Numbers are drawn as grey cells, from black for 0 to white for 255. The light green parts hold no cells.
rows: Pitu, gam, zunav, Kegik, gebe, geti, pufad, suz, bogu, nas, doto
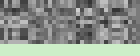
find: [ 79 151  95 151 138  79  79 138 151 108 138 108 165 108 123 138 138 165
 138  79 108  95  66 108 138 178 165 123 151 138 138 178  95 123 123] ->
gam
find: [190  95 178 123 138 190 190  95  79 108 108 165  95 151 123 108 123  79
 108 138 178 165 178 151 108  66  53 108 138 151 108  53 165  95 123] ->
geti
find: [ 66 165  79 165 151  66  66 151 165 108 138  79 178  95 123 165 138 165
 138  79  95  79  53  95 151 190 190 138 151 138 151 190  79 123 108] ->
Pitu
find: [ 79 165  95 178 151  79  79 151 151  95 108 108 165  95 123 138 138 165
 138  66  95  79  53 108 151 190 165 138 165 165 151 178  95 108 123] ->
bogu
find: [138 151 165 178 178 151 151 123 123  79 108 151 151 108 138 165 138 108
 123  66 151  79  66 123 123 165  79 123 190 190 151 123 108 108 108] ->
pufad
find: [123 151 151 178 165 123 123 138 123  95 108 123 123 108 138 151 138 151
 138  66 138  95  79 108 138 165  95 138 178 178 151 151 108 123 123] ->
gebe

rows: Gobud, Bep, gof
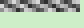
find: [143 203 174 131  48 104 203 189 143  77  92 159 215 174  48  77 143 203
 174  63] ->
gof
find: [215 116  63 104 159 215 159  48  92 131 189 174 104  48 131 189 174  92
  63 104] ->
Bep
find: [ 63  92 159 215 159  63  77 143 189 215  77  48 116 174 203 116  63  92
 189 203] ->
Gobud

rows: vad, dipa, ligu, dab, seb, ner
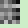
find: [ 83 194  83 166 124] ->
ner
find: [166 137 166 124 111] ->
dab
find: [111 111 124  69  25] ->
ligu
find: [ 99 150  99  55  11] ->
vad

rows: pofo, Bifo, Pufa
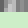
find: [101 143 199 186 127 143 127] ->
Bifo

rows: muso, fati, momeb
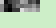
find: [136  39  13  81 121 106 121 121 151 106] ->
fati
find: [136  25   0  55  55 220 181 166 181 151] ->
momeb
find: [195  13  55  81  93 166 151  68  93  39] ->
muso

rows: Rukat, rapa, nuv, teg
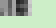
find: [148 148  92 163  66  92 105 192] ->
rapa
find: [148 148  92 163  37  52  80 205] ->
Rukat
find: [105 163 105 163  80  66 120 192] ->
teg

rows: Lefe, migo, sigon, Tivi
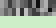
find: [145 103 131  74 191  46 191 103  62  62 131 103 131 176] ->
Tivi
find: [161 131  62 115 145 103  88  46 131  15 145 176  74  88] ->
migo
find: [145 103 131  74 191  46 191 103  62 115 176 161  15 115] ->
sigon

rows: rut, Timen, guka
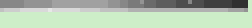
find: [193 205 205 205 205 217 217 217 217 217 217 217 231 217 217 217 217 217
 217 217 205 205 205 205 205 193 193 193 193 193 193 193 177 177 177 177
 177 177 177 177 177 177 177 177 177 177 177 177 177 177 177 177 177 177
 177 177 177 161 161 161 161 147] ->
guka
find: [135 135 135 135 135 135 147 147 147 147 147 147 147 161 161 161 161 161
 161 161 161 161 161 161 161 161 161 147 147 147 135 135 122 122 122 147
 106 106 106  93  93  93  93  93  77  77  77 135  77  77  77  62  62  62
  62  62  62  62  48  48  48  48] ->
rut

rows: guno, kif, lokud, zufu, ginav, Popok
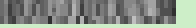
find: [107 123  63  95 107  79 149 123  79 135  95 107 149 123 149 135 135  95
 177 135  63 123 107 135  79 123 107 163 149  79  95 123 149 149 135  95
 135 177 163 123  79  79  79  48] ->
zufu
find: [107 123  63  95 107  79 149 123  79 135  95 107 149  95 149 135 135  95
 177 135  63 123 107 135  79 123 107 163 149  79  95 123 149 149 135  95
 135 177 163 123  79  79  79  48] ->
lokud

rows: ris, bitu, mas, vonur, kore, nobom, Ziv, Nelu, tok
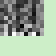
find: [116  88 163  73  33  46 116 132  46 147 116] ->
bitu
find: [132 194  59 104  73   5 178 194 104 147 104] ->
Ziv
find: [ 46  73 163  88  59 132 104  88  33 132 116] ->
nobom
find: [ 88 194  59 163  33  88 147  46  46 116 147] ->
kore

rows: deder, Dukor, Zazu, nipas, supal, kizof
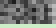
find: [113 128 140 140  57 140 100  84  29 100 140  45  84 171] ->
Zazu
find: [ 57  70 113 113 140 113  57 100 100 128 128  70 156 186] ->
nipas
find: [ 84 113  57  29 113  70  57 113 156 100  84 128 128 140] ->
deder
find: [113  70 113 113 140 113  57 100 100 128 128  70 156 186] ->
Dukor

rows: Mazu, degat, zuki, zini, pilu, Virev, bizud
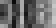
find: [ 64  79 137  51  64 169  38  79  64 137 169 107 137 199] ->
degat
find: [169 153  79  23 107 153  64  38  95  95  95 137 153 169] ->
bizud
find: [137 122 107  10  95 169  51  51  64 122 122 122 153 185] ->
Mazu

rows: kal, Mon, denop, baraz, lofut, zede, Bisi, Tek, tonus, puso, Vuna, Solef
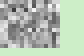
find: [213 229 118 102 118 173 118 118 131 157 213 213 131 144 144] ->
Bisi
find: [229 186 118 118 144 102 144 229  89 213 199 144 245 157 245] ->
Mon

